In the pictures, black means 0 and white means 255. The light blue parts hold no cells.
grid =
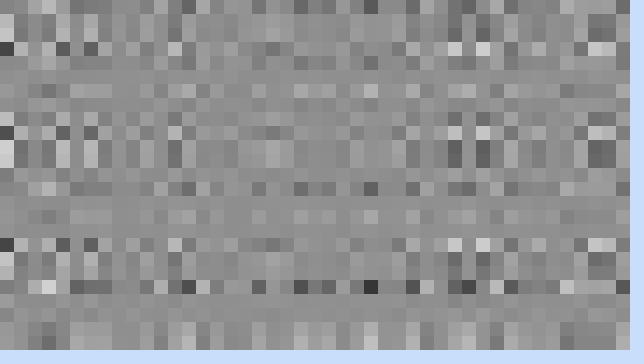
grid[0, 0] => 132
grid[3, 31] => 161
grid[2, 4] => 178
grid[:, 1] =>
[137, 125, 120, 178, 139, 146, 144, 140, 125, 175, 113, 117, 152, 137, 141, 144, 141, 178, 120, 130, 133, 141, 148, 145, 146]
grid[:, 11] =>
[163, 143, 143, 143, 155, 141, 133, 149, 143, 142, 142, 143, 140, 161, 143, 137, 143, 142, 142, 143, 174, 143, 142, 136, 129]
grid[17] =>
[69, 178, 147, 175, 93, 144, 96, 163, 140, 159, 128, 142, 183, 123, 153, 147, 158, 136, 130, 119, 132, 151, 146, 143, 152, 130, 142, 140, 122, 168, 146, 159, 199, 142, 204, 160, 116, 150, 170, 143, 150, 117, 196, 184, 124]
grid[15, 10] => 150
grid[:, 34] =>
[140, 114, 101, 205, 141, 145, 147, 144, 110, 197, 94, 98, 160, 141, 143, 146, 145, 204, 104, 118, 136, 137, 153, 147, 147]
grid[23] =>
[152, 145, 134, 123, 135, 159, 155, 155, 143, 143, 153, 136, 156, 168, 134, 152, 139, 141, 158, 143, 146, 164, 153, 158, 139, 152, 174, 147, 147, 166, 131, 144, 159, 169, 147, 130, 162, 151, 147, 152, 127, 135, 137, 138, 164]
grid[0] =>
[132, 137, 163, 184, 155, 116, 123, 125, 140, 141, 128, 163, 127, 101, 166, 132, 149, 147, 117, 146, 137, 104, 128, 117, 151, 129, 89, 138, 138, 107, 164, 142, 114, 101, 140, 168, 111, 132, 135, 130, 172, 157, 155, 157, 108]
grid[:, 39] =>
[130, 143, 143, 142, 136, 143, 152, 140, 144, 142, 143, 143, 143, 132, 144, 151, 144, 143, 142, 144, 122, 143, 144, 152, 155]
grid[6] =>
[152, 144, 133, 118, 133, 162, 157, 157, 144, 143, 153, 133, 157, 169, 131, 153, 139, 140, 158, 144, 147, 167, 154, 160, 139, 153, 178, 146, 148, 169, 133, 144, 162, 173, 147, 127, 164, 153, 148, 152, 123, 135, 136, 136, 166]
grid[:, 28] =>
[138, 155, 157, 122, 141, 140, 148, 143, 153, 125, 162, 157, 139, 139, 145, 146, 145, 122, 157, 153, 134, 146, 140, 147, 149]
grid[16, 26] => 146
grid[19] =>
[178, 130, 139, 131, 165, 141, 164, 134, 147, 137, 152, 143, 128, 153, 141, 141, 138, 146, 148, 155, 150, 141, 144, 142, 140, 150, 146, 144, 153, 132, 142, 138, 119, 146, 118, 136, 157, 142, 135, 144, 142, 155, 123, 124, 153]
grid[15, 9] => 144
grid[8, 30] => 143
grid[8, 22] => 143
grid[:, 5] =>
[116, 140, 141, 144, 129, 142, 162, 136, 141, 143, 141, 141, 143, 122, 146, 156, 145, 144, 141, 141, 99, 142, 144, 159, 168]
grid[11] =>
[201, 117, 137, 121, 181, 141, 179, 127, 146, 132, 160, 143, 114, 159, 137, 141, 134, 147, 150, 164, 154, 138, 142, 141, 135, 155, 146, 148, 157, 124, 141, 132, 101, 147, 98, 130, 166, 139, 127, 143, 138, 164, 104, 110, 159]
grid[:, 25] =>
[129, 151, 154, 131, 136, 143, 153, 140, 153, 131, 156, 155, 141, 132, 144, 150, 146, 130, 154, 150, 121, 145, 142, 152, 155]
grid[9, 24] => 151
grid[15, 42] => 139
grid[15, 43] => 139
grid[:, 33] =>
[101, 145, 147, 140, 119, 143, 173, 135, 145, 142, 146, 147, 144, 108, 148, 162, 147, 142, 145, 146, 73, 143, 143, 169, 182]
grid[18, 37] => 137
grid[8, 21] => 141
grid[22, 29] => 148
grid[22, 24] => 145
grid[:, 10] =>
[128, 156, 157, 127, 135, 145, 153, 141, 155, 128, 161, 160, 141, 131, 146, 150, 144, 128, 159, 152, 119, 147, 143, 153, 157]
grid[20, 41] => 164
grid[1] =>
[184, 125, 139, 127, 169, 140, 167, 132, 147, 137, 156, 143, 123, 154, 141, 142, 137, 146, 150, 156, 151, 140, 144, 141, 139, 151, 146, 147, 155, 131, 143, 136, 115, 145, 114, 135, 158, 140, 132, 143, 140, 157, 118, 121, 152]

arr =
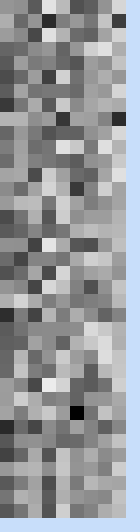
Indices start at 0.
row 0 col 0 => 149
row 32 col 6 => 173
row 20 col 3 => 215
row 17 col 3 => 228
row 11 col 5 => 92
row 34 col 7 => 168
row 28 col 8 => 169
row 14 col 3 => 119
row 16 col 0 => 90
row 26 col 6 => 92
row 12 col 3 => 203
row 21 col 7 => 132
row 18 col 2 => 132
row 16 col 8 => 183
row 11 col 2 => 128
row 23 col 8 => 178
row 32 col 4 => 195
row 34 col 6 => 183
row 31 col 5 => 106
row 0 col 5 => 81
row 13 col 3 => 212
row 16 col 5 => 175
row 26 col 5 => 169
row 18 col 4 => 116
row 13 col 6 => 131
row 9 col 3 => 83
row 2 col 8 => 211
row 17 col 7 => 149
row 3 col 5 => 150
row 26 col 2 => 125
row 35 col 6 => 141
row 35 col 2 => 167
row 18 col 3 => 133
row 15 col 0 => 75
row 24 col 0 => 95
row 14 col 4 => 208
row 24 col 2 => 162

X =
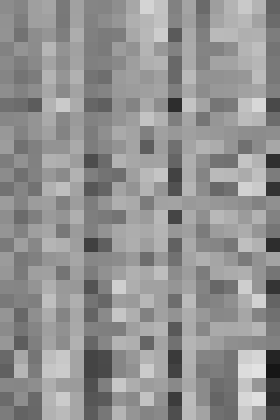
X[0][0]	140
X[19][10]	168
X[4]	[138, 125, 137, 163, 140, 163, 128, 130, 137, 158, 175, 179, 104, 170, 130, 163, 163, 175, 182, 121]
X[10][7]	136
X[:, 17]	[201, 184, 175, 180, 175, 151, 161, 194, 188, 142, 112, 196, 171, 210, 142, 155, 172, 191, 122, 175, 206, 175, 166, 171, 141, 206, 220, 197, 215, 201]
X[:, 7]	[132, 140, 123, 122, 130, 110, 132, 95, 134, 143, 136, 107, 115, 100, 148, 122, 147, 95, 137, 145, 129, 103, 138, 127, 134, 74, 73, 127, 90, 119]
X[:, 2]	[159, 159, 141, 140, 137, 124, 141, 92, 148, 148, 128, 129, 130, 114, 156, 127, 159, 135, 128, 159, 148, 127, 143, 133, 127, 117, 124, 142, 105, 104]
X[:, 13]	[164, 159, 169, 171, 170, 186, 167, 196, 165, 160, 164, 175, 173, 181, 153, 171, 159, 170, 164, 157, 164, 187, 173, 171, 181, 178, 175, 168, 188, 186]
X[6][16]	153
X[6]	[142, 130, 141, 167, 138, 163, 126, 132, 153, 156, 159, 164, 126, 167, 140, 152, 153, 161, 165, 128]
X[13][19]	51
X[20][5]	152
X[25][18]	213
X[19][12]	140
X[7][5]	171
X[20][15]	103
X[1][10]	182
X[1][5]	162
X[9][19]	142
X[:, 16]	[180, 177, 185, 142, 163, 148, 153, 122, 160, 148, 149, 113, 184, 113, 147, 175, 162, 119, 150, 171, 115, 144, 137, 169, 143, 117, 117, 114, 110, 107]
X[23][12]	88
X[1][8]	150
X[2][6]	128
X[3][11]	152
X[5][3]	180
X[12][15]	186
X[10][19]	167
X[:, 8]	[142, 150, 125, 156, 137, 155, 153, 146, 148, 170, 147, 178, 110, 163, 175, 116, 167, 164, 140, 159, 207, 158, 198, 126, 180, 134, 134, 200, 147, 181]

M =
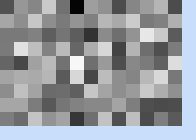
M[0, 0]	82
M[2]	[121, 121, 129, 94, 117, 93, 50, 139, 111, 147, 231, 201, 91]
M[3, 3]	130
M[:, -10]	[201, 142, 94, 130, 186, 182, 107, 88, 147]
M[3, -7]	173
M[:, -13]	[82, 166, 121, 122, 101, 164, 141, 166, 125]
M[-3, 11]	173
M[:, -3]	[157, 122, 231, 110, 123, 184, 201, 79, 75]
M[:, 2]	[134, 199, 129, 190, 161, 170, 163, 124, 196]
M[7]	[166, 166, 124, 88, 118, 130, 136, 136, 164, 126, 79, 75, 77]
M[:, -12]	[151, 142, 121, 225, 72, 173, 192, 166, 108]
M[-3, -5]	142
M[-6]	[122, 225, 190, 130, 186, 102, 173, 215, 67, 180, 110, 79, 124]
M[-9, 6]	158
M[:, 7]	[145, 183, 139, 215, 154, 188, 164, 136, 194]
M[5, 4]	90
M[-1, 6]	111
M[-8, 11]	129
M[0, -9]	113
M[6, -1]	144
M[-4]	[164, 173, 170, 182, 90, 215, 71, 188, 142, 133, 184, 216, 120]
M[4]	[101, 72, 161, 186, 114, 247, 111, 154, 78, 136, 123, 97, 221]
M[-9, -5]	76

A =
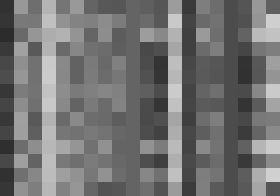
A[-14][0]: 50
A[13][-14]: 102
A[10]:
[47, 109, 142, 183, 167, 149, 113, 145, 100, 100, 146, 124, 186, 68, 138, 115, 76, 97, 181, 203]
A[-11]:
[57, 161, 89, 179, 106, 135, 112, 108, 94, 100, 73, 79, 166, 64, 107, 126, 76, 70, 118, 126]
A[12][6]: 120
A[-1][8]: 86
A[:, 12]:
[156, 201, 178, 166, 190, 183, 203, 193, 165, 173, 186, 175, 192, 155]
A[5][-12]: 119
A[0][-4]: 76
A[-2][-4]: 76
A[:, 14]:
[126, 106, 154, 107, 91, 90, 100, 91, 109, 94, 138, 92, 126, 127]
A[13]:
[54, 146, 126, 183, 130, 150, 102, 83, 86, 100, 111, 83, 155, 60, 127, 90, 76, 89, 166, 85]
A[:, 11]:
[86, 88, 136, 79, 52, 53, 77, 53, 80, 66, 124, 63, 113, 83]
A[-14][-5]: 109
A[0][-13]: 88
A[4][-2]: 88
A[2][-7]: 64
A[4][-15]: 98
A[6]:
[55, 124, 115, 194, 141, 122, 128, 134, 129, 100, 95, 77, 203, 68, 100, 111, 76, 75, 136, 202]
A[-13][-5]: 114
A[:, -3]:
[85, 81, 99, 70, 50, 49, 75, 52, 72, 59, 97, 57, 93, 89]
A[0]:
[50, 152, 110, 180, 117, 153, 100, 88, 86, 100, 95, 86, 156, 58, 126, 109, 76, 85, 152, 96]
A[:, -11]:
[100, 100, 100, 100, 100, 100, 100, 100, 100, 100, 100, 100, 100, 100]
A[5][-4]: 76
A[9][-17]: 187
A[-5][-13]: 115
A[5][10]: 81
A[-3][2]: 99
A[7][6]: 122
